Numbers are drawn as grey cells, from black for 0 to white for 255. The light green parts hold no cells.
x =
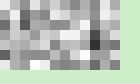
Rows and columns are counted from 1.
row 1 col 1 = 236
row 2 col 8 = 180
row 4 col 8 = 242
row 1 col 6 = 207
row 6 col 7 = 148
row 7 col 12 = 130
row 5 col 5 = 218
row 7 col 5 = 237
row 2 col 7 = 215
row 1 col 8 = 137
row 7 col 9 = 174
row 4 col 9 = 196
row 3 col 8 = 194
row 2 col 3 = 109
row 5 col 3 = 173
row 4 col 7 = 243
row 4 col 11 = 167
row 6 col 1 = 98
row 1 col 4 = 228
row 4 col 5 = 209
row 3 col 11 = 193
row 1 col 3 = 146
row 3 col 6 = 141
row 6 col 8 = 214

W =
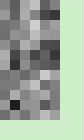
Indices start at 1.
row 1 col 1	129
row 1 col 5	96
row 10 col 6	123
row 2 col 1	152
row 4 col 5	152
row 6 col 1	172
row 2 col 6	56
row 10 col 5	167
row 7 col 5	91
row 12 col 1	112
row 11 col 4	148
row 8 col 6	163
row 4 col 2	145
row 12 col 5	187
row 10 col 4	153
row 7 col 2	52
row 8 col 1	114
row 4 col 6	150
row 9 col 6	128
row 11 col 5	91
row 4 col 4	188

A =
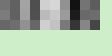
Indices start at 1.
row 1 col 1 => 115
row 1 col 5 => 208
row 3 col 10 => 70
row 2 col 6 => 200
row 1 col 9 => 116
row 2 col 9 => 105
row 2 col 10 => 109
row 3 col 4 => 103
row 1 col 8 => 18
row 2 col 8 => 28

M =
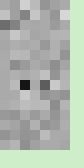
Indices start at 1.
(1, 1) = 170
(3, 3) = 170
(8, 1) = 170
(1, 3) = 208
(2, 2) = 160
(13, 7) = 174
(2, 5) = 170
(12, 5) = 170
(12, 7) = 170
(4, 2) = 198
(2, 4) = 198
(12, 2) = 149
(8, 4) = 177
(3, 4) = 168
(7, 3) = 155
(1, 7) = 170
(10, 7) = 147
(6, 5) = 170
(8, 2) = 176
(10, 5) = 148
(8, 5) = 192
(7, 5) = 163
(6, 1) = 170
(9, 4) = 170
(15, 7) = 166
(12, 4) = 155
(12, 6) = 149
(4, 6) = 179
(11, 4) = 185
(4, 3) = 181
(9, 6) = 201

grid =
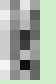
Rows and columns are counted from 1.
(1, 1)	209
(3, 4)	116
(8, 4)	103
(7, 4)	96
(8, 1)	224
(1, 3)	229
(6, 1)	205
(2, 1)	237
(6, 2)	118
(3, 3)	183
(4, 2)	117

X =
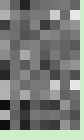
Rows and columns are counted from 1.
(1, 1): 145
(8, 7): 108
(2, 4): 120
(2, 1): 177
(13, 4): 92
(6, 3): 168
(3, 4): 129
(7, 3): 90
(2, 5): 121
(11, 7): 147
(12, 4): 118
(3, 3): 90
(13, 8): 104
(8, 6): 69
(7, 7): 134
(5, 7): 100
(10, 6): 161
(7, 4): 128
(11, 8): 102
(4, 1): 118
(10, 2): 125
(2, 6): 204
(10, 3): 168
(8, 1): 39
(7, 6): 95
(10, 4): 118
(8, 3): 138
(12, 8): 79
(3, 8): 147
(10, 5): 135

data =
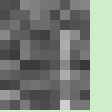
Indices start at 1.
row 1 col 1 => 81
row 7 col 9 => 56
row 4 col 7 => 164
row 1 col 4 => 129
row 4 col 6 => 95
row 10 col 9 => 70
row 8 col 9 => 107
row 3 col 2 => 113
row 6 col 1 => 70
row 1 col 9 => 133
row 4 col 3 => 93
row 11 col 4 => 83
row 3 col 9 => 84
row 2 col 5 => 110
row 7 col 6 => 84
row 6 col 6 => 94
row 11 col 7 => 206
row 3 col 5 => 109
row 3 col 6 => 98
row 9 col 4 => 114
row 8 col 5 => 95
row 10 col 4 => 71
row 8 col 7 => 171
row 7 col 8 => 73
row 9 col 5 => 106
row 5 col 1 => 88
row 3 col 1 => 102

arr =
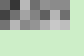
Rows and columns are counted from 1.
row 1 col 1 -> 106
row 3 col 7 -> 190
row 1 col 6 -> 139
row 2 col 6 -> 181
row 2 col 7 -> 111
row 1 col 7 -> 139
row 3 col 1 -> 115

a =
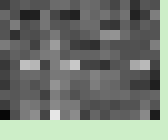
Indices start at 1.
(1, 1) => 59
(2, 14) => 34
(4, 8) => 79
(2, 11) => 115
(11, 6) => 136
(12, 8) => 139
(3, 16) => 84
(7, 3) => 191
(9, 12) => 102
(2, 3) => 30
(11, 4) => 117
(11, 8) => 121
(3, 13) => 96
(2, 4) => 32
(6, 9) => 98
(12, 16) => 28
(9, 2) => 85
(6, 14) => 80
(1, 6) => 107
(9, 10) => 125
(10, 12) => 105
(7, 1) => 55
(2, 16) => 126
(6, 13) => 81
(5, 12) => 80
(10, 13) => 108
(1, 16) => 80
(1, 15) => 86
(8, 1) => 67
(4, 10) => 104
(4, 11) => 143
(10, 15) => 96
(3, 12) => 54
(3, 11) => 60
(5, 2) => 104
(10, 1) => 91
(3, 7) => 84

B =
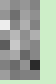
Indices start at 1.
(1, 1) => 164
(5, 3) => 150
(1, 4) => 131
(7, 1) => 128
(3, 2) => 134
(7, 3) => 146
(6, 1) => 156
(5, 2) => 200
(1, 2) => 139

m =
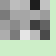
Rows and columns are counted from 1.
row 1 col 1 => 151
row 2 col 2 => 166
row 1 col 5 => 194
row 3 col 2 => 139
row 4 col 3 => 229
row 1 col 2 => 189
